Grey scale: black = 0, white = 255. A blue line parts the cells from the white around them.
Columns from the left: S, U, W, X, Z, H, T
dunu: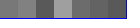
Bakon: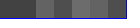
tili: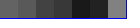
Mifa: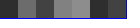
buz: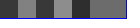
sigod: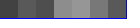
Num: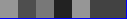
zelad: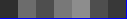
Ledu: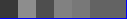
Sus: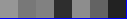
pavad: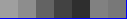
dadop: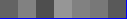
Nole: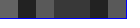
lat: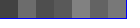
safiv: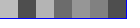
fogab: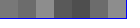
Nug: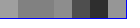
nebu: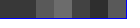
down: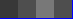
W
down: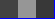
X
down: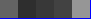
S
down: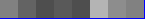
W
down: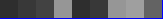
S
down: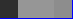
Z
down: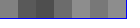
U

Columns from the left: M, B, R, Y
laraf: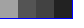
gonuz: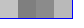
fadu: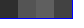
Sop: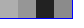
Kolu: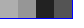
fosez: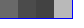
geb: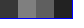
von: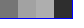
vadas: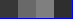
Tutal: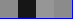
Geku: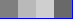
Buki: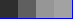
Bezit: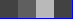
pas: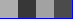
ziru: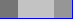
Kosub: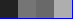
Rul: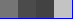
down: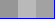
R
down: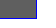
B

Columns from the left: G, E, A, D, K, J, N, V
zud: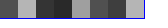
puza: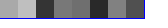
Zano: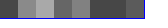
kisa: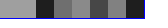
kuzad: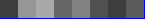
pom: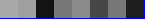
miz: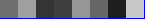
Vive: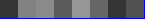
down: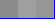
E
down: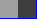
G
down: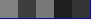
N
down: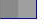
E
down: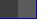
D
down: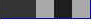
A
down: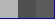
V

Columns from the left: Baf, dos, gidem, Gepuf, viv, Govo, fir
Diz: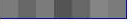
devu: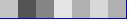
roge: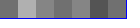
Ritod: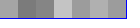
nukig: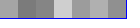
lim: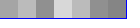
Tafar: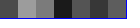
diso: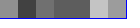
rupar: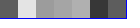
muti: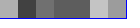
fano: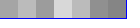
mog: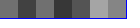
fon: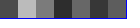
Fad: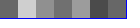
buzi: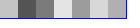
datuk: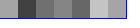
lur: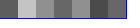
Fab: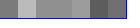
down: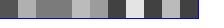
dos
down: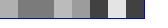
dos

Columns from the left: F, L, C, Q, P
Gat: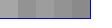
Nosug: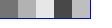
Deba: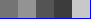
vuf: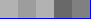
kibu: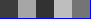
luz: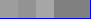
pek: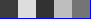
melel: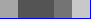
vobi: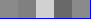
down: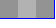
L
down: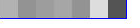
L
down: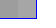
L

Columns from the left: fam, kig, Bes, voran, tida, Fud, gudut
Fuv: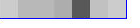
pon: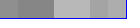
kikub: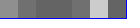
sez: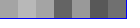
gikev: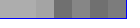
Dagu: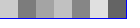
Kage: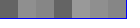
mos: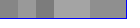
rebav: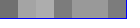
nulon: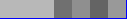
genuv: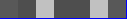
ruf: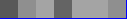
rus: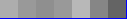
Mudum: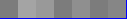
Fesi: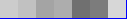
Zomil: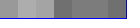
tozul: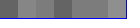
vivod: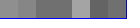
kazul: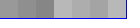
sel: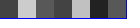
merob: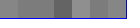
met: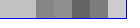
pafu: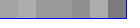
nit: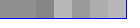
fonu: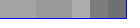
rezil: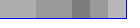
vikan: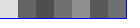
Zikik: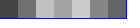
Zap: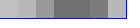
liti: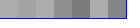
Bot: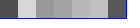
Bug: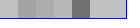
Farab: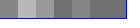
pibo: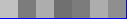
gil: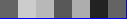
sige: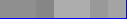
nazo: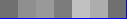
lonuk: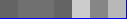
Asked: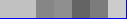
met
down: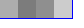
tida
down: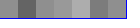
tida
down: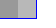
voran
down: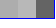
voran

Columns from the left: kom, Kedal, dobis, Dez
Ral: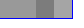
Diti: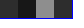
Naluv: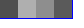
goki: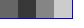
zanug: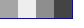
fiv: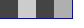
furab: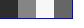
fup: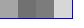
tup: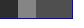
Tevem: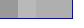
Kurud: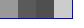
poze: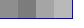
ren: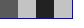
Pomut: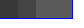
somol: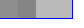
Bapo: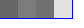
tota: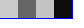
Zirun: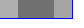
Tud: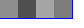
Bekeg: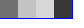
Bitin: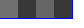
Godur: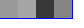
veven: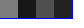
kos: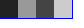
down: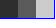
Dez
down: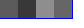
kom
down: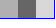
Dez
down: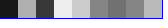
Kedal
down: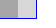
dobis
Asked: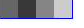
goki

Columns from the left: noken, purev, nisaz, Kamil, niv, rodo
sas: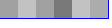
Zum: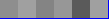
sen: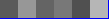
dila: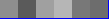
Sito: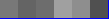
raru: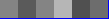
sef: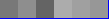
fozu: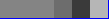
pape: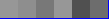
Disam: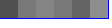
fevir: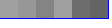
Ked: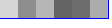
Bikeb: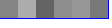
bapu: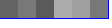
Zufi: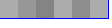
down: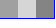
noken
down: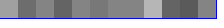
nisaz
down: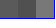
niv
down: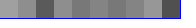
noken
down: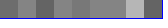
nisaz
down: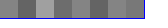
nisaz

